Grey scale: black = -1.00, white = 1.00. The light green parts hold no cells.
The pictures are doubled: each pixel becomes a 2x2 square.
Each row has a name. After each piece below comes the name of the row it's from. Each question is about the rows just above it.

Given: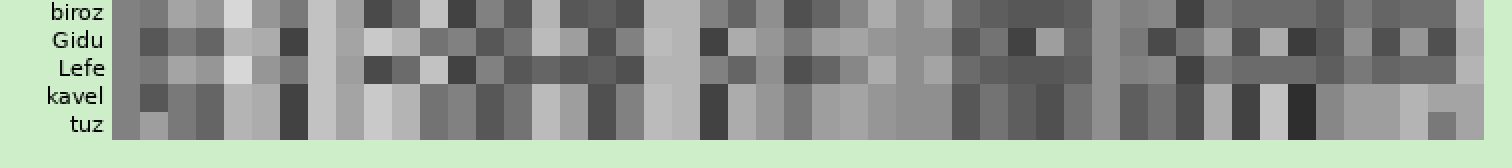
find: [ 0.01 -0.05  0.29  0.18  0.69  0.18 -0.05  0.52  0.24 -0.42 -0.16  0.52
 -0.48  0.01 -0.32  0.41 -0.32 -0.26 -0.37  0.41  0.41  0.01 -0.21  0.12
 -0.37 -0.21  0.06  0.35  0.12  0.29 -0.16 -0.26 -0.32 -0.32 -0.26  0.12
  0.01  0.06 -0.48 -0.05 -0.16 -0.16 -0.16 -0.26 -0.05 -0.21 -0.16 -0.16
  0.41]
biroz
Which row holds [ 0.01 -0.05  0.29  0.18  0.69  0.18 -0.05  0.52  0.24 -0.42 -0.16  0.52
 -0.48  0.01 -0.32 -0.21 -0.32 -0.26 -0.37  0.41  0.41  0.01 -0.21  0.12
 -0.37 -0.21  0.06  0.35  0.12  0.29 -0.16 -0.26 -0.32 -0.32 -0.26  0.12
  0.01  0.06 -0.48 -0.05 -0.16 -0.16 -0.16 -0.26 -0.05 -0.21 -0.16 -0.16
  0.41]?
Lefe
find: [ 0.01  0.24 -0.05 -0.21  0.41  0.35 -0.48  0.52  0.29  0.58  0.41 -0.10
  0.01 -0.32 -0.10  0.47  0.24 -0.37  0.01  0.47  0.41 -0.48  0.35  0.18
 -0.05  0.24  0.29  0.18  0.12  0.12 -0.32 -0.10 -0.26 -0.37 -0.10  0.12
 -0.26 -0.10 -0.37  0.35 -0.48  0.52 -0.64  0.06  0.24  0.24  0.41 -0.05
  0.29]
tuz

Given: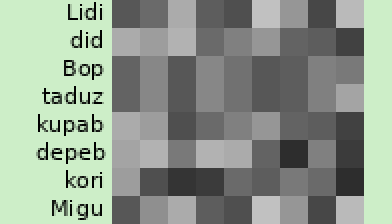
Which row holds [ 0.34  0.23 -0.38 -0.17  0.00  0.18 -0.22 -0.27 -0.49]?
kupab
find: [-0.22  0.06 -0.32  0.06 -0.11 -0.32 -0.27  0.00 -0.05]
Bop

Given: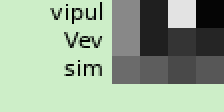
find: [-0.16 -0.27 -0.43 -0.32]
sim
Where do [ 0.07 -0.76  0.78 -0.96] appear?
vipul
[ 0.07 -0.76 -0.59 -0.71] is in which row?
Vev

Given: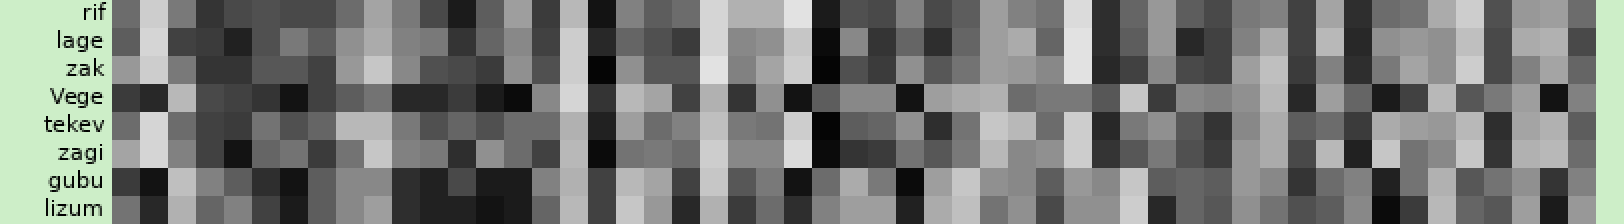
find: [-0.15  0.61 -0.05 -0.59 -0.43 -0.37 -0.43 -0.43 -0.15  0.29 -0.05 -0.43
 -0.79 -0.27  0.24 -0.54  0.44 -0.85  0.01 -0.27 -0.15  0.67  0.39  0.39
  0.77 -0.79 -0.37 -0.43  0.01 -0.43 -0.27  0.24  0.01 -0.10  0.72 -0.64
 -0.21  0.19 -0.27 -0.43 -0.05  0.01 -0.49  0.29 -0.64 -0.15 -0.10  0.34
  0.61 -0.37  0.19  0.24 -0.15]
rif
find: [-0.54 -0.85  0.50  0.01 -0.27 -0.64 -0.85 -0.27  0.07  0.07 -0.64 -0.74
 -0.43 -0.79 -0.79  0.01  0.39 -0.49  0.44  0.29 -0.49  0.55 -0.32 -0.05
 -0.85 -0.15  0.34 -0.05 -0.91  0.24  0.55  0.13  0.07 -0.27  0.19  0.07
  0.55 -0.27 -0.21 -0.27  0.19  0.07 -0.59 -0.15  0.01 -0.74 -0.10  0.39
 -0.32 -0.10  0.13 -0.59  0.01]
gubu
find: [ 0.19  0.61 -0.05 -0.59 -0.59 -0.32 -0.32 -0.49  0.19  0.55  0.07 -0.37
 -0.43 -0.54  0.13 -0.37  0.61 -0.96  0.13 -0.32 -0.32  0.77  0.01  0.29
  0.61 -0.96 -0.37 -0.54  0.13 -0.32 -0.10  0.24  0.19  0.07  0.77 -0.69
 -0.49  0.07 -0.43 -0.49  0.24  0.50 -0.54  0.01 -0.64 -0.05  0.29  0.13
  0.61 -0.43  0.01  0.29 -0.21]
zak
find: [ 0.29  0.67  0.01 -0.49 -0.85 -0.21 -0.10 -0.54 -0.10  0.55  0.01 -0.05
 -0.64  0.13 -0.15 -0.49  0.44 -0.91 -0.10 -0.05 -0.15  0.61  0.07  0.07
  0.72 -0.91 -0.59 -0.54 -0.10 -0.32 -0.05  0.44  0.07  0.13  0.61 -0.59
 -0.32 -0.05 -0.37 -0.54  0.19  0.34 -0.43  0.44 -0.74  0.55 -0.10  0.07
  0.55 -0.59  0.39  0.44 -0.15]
zagi

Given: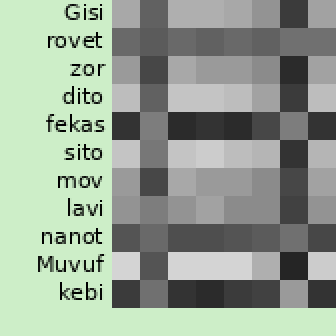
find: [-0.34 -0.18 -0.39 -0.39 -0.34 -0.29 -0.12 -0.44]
nanot
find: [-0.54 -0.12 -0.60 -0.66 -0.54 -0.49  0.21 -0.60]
kebi
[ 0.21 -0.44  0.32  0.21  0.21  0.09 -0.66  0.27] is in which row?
zor

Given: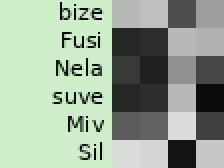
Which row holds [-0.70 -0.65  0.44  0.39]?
Fusi
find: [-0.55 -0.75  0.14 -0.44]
Nela

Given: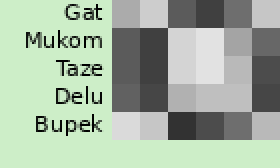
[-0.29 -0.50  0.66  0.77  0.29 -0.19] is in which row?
Mukom
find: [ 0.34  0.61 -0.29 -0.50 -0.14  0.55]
Gat

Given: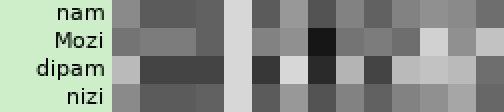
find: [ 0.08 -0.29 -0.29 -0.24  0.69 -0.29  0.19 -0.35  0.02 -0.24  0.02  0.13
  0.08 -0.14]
nam
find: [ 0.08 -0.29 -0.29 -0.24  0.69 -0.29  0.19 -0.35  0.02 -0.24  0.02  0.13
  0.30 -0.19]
nizi

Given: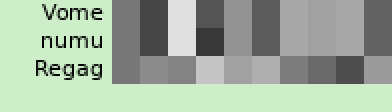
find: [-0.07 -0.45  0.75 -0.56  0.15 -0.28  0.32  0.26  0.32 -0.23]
numu
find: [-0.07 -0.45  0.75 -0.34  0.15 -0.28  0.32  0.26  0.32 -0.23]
Vome
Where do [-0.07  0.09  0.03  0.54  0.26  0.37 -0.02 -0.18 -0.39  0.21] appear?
Regag

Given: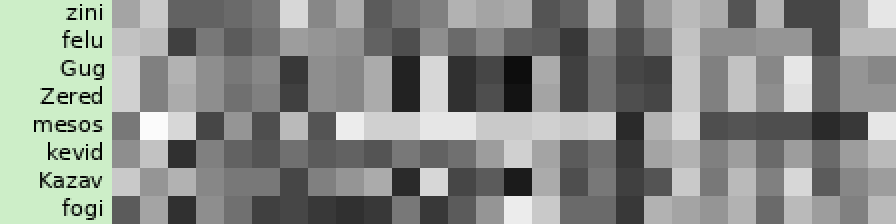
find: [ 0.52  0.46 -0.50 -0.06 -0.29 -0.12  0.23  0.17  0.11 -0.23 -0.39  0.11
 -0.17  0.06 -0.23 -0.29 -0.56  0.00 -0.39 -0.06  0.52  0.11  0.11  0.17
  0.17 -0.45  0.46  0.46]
felu
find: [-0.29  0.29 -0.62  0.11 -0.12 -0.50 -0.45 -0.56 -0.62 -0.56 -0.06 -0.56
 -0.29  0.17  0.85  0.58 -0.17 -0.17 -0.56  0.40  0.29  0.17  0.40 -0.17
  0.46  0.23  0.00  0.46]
fogi

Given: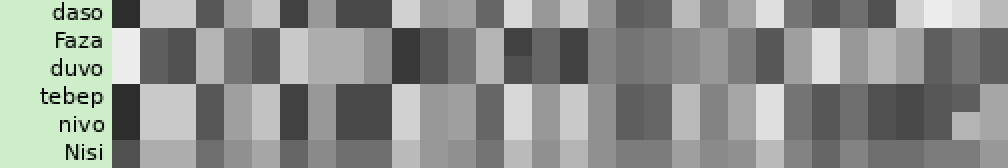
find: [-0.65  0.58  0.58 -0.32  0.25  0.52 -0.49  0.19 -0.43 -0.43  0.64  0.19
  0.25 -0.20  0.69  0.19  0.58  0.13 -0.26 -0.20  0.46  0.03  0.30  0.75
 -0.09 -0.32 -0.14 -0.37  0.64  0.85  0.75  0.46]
daso
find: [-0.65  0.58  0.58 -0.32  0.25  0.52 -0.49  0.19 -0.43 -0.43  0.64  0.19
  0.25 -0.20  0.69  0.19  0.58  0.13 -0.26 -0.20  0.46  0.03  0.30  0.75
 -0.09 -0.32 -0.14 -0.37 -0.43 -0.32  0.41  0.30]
nivo
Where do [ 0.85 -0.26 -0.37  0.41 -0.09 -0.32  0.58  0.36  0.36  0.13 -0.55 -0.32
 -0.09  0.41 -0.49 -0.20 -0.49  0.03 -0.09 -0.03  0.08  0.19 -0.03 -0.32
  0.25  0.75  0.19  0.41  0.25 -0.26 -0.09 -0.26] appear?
Faza

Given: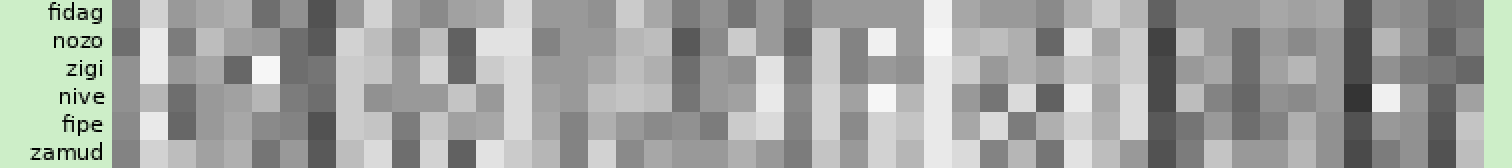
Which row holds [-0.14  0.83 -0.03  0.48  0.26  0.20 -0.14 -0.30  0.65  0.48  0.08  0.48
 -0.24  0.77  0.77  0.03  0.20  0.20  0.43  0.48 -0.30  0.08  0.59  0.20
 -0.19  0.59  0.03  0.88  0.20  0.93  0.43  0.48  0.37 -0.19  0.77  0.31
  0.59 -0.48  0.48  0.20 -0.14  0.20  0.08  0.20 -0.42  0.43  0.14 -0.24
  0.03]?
nozo
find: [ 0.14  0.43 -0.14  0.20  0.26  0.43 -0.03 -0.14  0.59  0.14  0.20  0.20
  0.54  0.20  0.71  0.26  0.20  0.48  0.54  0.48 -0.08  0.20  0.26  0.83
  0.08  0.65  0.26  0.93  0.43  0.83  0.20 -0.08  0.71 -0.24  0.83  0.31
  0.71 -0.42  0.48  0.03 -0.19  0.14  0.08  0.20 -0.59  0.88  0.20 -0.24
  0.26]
nive
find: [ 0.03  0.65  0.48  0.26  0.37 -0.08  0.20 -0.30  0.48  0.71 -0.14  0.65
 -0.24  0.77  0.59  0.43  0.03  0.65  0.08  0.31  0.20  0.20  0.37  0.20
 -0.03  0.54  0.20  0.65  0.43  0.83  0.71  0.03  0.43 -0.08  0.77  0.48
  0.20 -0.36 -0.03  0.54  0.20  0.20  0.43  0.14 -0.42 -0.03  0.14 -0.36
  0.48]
zamud

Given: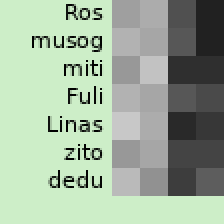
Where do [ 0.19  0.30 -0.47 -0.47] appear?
zito
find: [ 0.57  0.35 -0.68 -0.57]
Linas
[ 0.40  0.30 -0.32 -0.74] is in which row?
musog

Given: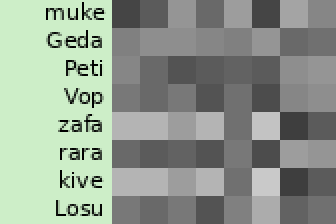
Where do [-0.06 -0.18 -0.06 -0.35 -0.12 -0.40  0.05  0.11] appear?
Vop
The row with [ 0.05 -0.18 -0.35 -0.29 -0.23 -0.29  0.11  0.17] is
Peti
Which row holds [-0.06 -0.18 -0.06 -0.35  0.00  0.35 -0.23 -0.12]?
Losu
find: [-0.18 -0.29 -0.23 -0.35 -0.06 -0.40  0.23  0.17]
rara

